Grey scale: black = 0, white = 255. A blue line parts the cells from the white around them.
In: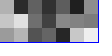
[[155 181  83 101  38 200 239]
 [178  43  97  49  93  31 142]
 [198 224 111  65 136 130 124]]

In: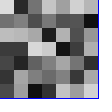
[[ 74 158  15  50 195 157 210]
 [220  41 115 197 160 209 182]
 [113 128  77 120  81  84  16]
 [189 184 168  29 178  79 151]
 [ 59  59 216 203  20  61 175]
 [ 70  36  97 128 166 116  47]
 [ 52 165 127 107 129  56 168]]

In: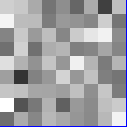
[[110 171 135 184 168 150 138 184 243]
 [207 200 170 116 142 102 171  64 191]
 [244 188 187 124 153 147 135 206 117]
 [132 201 154 190 134 203 230 242 141]
 [112 209 112 173 181 127 133 166 133]
 [223 178 146 196 150 240 180 123 181]
 [159  52 130 152 211 151 193 127 117]
 [197 192 166 165 158 192 143 198 124]
 [255  83 120 178  96 153 139 191 203]]

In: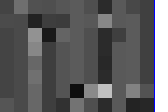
[[ 85  74 103  62  49 115  79  43  89  35  39]
 [ 68 111  81  79  86  91  79  43  89  72  64]
 [ 75  74  34  62  60  91  88 135  89  91  64]
 [ 68  74 146  25 100  91  79  43  63  91  64]
 [ 68  74 135  62  84  91  79  43  89  91  64]
 [ 68  74 103  62  84  91  79  40  89  91  64]
 [ 68  74 112  62  84  91  79  43  89  91  64]
 [ 68  74 103  62  84  14 138 192  89 130  83]]

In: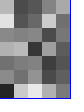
[[ 36 202 233 177 122]
 [184  75  86 132 169]
 [226  84 104 204 112]
 [137 130 135  75 119]
 [177 186  54 159  92]
 [113 125 130  62  84]
 [139 113 147  74  95]]

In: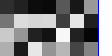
[[175  26 231 148 183  69 131]
 [ 46  33  12   9  88  23 153]
 [117 220 214 216  61 229  31]
 [202 150  33  18 247  33   5]]

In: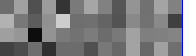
[[ 65  76 110  48 108 108  80 120 104 163 104 161 111]
 [109 161  80 156  52 122 166 129  86 148 113 164 129]
 [178 120  92 145 205 111 112 100  83 137 114 137  64]
 [159 150  13 147 122 114 124 108 121 162 127 128 132]]
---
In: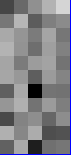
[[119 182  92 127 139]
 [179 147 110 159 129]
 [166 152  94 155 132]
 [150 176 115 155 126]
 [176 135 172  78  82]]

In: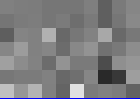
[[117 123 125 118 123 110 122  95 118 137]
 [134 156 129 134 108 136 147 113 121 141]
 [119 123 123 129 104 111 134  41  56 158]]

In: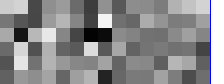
[[119  86  71 155 181 133  65 243 112 103 172 148 124 127 160]
 [106 213  81 177 100  90 220  89 167  99 116 122 113 116  68]
 [ 97 152 142 164 102 159 180  35 103 122 121 162 125  77 110]]

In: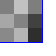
[[167 131  65]]

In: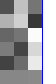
[[178 208  56]
 [124  69 215]
 [135 135 137]]

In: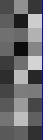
[[ 94  26 205]
 [104  12 134]
 [ 45 187  39]
 [ 89 155  70]
 [ 89  97  48]]
